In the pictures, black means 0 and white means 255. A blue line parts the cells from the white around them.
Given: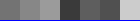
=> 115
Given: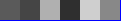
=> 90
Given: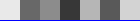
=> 233
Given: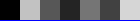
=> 1
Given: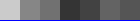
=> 203
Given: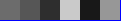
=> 108
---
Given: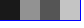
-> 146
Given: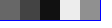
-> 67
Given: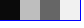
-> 190
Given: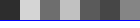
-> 213
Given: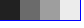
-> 107
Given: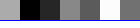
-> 1
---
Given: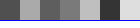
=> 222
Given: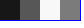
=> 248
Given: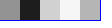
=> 246
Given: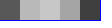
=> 199
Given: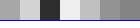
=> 239
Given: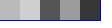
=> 207
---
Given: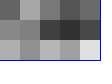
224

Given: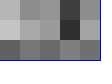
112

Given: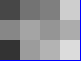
220

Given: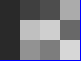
215

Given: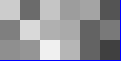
64

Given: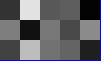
31
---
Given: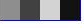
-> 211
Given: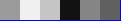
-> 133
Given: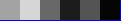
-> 84
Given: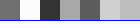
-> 208
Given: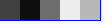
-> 237
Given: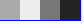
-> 120
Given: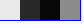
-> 7
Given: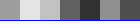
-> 144
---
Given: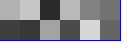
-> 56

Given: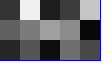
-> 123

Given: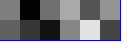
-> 54

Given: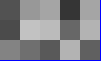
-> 194

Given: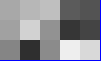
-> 210

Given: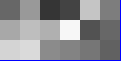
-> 190

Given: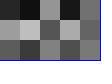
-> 190

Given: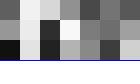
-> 235
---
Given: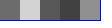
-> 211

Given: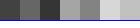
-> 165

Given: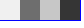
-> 240

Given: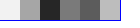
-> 38

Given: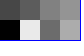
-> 1

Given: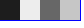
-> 29
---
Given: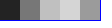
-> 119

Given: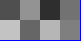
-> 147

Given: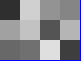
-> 208

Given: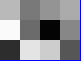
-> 121

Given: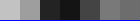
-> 158

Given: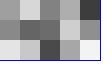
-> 215

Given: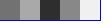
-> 169
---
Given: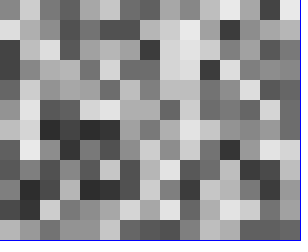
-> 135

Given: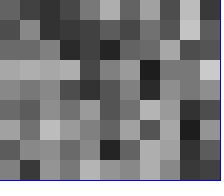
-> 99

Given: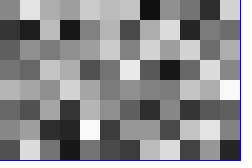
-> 135

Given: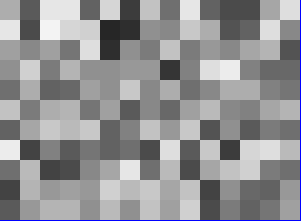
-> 173

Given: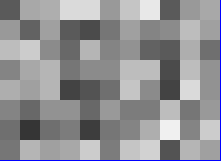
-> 90

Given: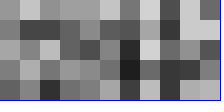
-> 151
